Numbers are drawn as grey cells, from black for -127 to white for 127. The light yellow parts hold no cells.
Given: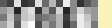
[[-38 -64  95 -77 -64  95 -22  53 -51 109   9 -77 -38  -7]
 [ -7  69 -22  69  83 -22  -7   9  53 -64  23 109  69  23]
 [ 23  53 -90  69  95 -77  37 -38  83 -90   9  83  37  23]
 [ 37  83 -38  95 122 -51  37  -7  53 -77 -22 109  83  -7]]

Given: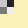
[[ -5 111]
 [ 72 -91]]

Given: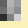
[[-82   0  80]
 [-29  52  28]
 [-16  40  12]]

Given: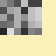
[[-89  92   3 -77   3 -10]
 [-46  34  48 -77  63  79]
 [-22 -10  48 -34  48  63]
 [ 19 -10 -46  63 -62 -62]
 [ 34 -34  48  19  63  79]]

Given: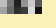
[[  33  -23  -80  -67   90 -110]
 [  62  -10  -94   19   74  -39]]

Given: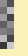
[[-72  73]
 [-30  14]
 [-14  59]
 [  0 -14]
 [ 14 -44]
 [ 30 -57]
 [ 59 -57]]
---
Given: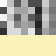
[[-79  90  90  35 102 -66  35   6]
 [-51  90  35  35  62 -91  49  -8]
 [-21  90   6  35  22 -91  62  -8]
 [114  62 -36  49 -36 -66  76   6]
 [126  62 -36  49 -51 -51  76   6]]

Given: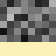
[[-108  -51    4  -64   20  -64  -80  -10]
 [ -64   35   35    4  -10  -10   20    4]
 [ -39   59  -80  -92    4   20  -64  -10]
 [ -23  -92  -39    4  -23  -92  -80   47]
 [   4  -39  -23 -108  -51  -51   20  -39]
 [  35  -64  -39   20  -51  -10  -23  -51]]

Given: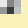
[[ 21 -68  65]
 [104   5  52]]

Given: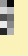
[[ -89   49]
 [ -47  -18]
 [  23 -117]
 [  89   61]
 [ 105    9]]

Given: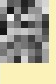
[[-105   72   60   72   47   32  -51]
 [ -93   18  -10  -93  -51  -10  -80]
 [ -24  112  -37   84   60   32  -51]
 [ -10   32    3   47    3  -37   32]
 [   3  -51    3  -10  -37  -65   60]
 [  18 -105   18  -80   18   18   96]
 [  47   18  -80   84  -24  -65   32]
 [  72  -37  -24  -93  -65   60   84]
 [  84   47  -37  -10  -65    3  -24]]

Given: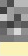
[[-64  30  15  15]
 [-37 -64 -24 -37]
 [-24  30  88  15]
 [ -9  -9   3   3]
 [  3 -50  57  57]
 [ 73  30 -50  43]]
